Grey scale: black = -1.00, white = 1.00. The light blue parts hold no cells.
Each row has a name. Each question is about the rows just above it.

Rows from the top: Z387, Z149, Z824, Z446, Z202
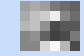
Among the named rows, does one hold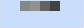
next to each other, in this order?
yes
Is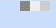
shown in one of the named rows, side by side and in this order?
no
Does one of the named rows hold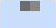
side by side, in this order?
no
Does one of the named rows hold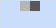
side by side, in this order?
no

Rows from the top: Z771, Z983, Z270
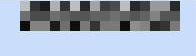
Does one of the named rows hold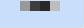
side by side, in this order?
no
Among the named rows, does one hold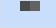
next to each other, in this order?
no
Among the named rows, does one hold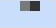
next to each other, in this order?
yes

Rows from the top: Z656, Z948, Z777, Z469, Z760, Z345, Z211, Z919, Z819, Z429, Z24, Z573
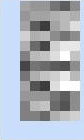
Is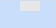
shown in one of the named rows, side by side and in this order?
yes
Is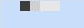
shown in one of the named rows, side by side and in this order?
no
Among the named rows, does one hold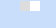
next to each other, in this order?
yes
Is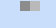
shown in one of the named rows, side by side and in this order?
no
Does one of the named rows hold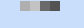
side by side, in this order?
no
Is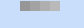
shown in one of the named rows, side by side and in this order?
no
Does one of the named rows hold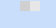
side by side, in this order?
yes

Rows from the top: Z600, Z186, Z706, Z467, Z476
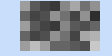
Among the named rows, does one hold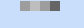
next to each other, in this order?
yes
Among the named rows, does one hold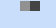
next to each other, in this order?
no
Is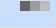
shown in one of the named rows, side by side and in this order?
no
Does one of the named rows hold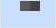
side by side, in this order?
yes
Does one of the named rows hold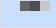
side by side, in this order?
no
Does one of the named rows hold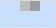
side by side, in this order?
yes

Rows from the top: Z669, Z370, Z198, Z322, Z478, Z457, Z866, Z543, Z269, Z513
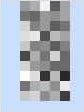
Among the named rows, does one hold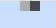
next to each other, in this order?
no
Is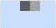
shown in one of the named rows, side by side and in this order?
yes

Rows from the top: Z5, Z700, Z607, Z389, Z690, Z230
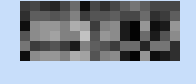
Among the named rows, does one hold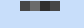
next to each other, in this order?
no
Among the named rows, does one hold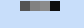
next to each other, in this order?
no
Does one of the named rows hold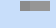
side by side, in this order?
yes
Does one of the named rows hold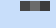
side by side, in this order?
no
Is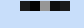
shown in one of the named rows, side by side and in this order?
yes

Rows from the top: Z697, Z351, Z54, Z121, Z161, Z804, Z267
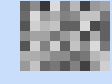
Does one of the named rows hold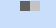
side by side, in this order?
yes
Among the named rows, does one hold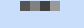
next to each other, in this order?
yes
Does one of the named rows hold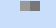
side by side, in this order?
no
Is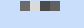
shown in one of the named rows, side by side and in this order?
no
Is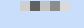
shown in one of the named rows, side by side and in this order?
yes
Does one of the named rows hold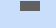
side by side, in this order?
yes
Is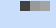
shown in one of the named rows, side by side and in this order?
yes

